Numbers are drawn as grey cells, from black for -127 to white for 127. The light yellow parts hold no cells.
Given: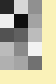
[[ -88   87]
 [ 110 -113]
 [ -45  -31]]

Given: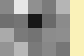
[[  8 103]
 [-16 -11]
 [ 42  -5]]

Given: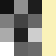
[[-109   16]
 [  -1  -60]
 [  43  -95]]

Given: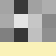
[[ 36 -70]
 [ 42 100]
 [  0 -72]]

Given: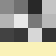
[[ 10 -14]
 [ 52 104]
 [-61 -71]]

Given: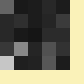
[[ -27 -102]
 [ -87  -80]
 [ -87 -102]]

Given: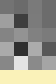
[[-12 -20]
 [ 31 -65]
 [  4  19]]

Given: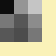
[[-114   21]
 [  -7  -41]
 [ -40  -51]]

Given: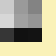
[[  75   26]
 [  87   33]
 [ -73 -110]]
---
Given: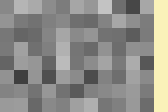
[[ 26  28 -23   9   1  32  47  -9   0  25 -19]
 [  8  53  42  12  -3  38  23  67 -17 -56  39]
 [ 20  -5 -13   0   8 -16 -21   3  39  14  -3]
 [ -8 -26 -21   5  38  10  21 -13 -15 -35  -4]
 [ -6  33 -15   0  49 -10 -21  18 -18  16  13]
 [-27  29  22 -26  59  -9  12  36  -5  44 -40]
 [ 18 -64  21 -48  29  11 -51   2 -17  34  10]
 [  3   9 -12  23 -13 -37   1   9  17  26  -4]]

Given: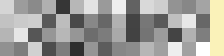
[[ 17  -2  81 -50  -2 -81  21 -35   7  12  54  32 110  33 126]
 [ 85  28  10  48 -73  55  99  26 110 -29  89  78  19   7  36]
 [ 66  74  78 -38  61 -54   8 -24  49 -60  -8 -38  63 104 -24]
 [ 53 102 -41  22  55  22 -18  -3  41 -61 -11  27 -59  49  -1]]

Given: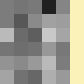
[[ 36 -13 -24  46  25]
 [ -3 -10  -6 -95   5]
 [ -3 -40  10  33  29]
 [ 58 -20 -33  72  37]
 [-10 -17 -13  24  -7]
 [ 19  10  25  58  -3]]

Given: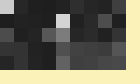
[[-90 -76 -92 -96 -29 -64 -62 -56 -54]
 [ 76 -88 -96 -97 -93 -80 -89 -92 -64]
 [-97 -93 -94 -96  84 -94 -85 -50 -95]
 [-51 -95 -91 -40  -3 -89 -84 -94 -75]
 [-75 -76 -93 -96 -47 -61 -64 -67 -42]]

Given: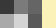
[[ 41  84 -38]
 [-71  -4 -26]]

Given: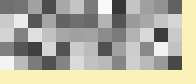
[[115  58  -4 -47   4  90  65  57   5  78  57  25 -55]
 [-15 -12  34 -51  41  68  -4 121 -72  68  32  18 -30]
 [ 74 107 -41  37 -28 -16 -22  51 -43  26  39  68  85]
 [ 84   1  96  65  39  32  35  12  -5  50  89 -68  74]
 [  0 -42 -64  85 -45  75  59 -47  33  77   8 114  66]]
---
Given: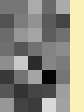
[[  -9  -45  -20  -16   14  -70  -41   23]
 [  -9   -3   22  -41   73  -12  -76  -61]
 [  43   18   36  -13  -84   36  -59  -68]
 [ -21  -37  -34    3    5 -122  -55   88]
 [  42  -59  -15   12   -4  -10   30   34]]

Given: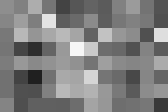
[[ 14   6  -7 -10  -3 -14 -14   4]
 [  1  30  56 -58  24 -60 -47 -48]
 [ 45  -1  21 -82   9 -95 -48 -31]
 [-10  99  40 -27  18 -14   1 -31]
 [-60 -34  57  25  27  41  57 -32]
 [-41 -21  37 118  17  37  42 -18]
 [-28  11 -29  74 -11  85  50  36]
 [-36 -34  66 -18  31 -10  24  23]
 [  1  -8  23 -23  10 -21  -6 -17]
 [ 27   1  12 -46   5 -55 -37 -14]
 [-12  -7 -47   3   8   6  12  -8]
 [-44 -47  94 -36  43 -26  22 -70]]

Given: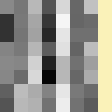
[[   9  -77  -77    4    9    7  -31  -43]
 [  -8   -6  -10   -6    6  -20   60   56]
 [  56   38   34   54   81   88   43   49]
 [ -43  -72  -88  -34  -94 -122    3  -13]
 [  87  117  101   96   54   55  102  109]
 [ -24  -25  -15  -27  -14  -24   -6  -13]
 [  65  -20  -15   60   30   43  -21  -36]]

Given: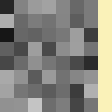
[[ -89   46 -105  -31  -56   41   35   17]
 [   3  -22  -24  -55  -20   18   -9   19]
 [  27   -3  -29   30   16  -36  -19   68]
 [  34  -12  -16  -53   -9   26  -35  -18]
 [   6    5   -7   13  -24  -13  -18   -2]
 [ -23  -34   30   31  -54    6  -67  -58]
 [  -4   -4  -66  -11  -84   19   48  -10]]

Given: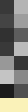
[[-70 -59 -78 -70  24  68 -99]
 [ 52  29 -34  59 -73   9 -48]]

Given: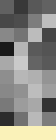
[[ -30  -55    8 -102   41   14    8   -6  -83]
 [ -71  -50  -11   53   74   55   17   28  -14]
 [ -39   -2   60  -37  -27   48   61   40   57]
 [ -29   62  -58  -43  -38   20   30  -77   -3]]

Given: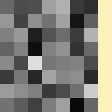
[[ -23   23    0  -29   10  -68   27  -12]
 [ -50  -60   24    1  -54   -6   13  -35]
 [ -48   14  -96 -113   93  -89    0  -63]
 [  32  -12  -43    1   -9   35  -70   -2]
 [  47   34  -19   17   -2    6  -51   31]
 [ -69 -106  -67  -76    2   13  -15 -117]
 [ -81  -31   50  -21  -51  -85   75  -25]]
